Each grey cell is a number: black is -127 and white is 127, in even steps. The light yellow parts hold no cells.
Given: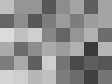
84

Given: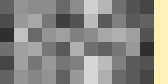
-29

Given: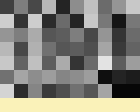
84

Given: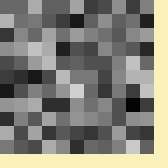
-7

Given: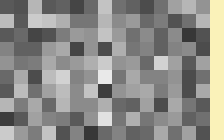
75

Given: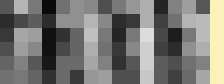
-14

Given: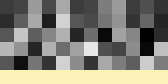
-41
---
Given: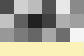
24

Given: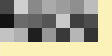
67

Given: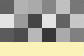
-36

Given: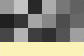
-57

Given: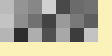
53

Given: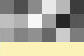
37

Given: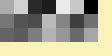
-27
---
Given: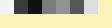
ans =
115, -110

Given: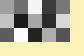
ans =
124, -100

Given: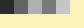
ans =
70, -85

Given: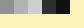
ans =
78, -110

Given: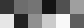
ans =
120, -107

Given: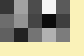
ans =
116, -116
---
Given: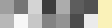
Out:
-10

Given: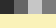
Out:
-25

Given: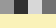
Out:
-79

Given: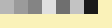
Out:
27

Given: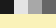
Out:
100

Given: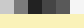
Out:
-4

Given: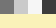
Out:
74

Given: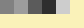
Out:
28

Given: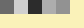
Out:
79

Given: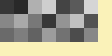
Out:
-86
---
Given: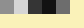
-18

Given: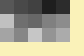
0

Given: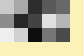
-9

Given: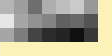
4

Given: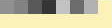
2

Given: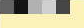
-29

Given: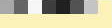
-26

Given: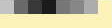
-8
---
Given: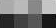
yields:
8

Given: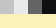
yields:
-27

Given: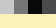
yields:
-118

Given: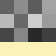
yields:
-35

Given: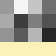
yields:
69

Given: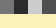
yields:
77

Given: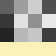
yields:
78
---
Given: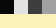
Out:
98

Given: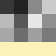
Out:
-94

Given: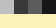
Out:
-70

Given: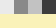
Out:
9

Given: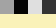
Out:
-123

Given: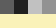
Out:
-96

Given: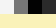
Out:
-9

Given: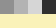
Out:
51

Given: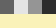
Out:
100
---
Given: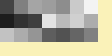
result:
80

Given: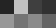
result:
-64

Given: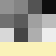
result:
32

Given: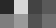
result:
-60

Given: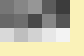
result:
6

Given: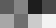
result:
-98

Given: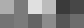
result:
-69
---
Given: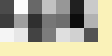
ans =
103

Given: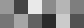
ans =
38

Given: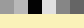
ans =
56

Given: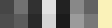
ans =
-36

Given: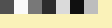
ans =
122

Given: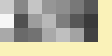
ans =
-21

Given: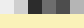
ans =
79

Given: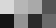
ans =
20

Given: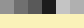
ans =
-15
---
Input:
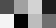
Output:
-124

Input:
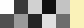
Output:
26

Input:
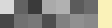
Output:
-14

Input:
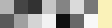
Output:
32

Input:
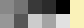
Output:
-41

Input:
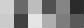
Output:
-62

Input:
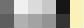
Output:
49

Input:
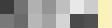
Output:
-20

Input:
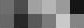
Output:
-87

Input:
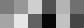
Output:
102
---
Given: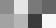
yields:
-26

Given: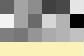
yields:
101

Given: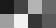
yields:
-22

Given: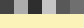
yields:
-16

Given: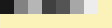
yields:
109

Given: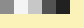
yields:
-94

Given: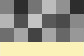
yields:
-82

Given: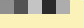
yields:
45
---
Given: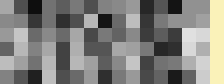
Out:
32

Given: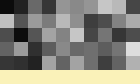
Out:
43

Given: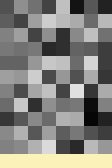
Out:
57

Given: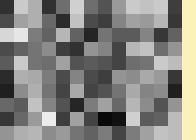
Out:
-72

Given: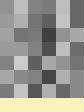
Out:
-24
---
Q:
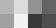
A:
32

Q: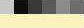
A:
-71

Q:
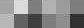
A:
-65

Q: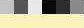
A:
105

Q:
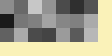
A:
-59

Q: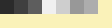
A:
112
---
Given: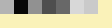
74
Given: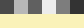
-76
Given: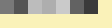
-69
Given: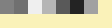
33
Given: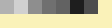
-50
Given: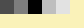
98
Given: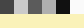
122
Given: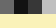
63
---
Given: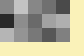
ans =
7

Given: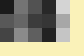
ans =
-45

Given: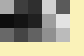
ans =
-80

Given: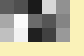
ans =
-101

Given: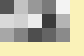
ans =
24

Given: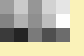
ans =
22

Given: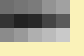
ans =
-4

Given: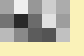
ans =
23
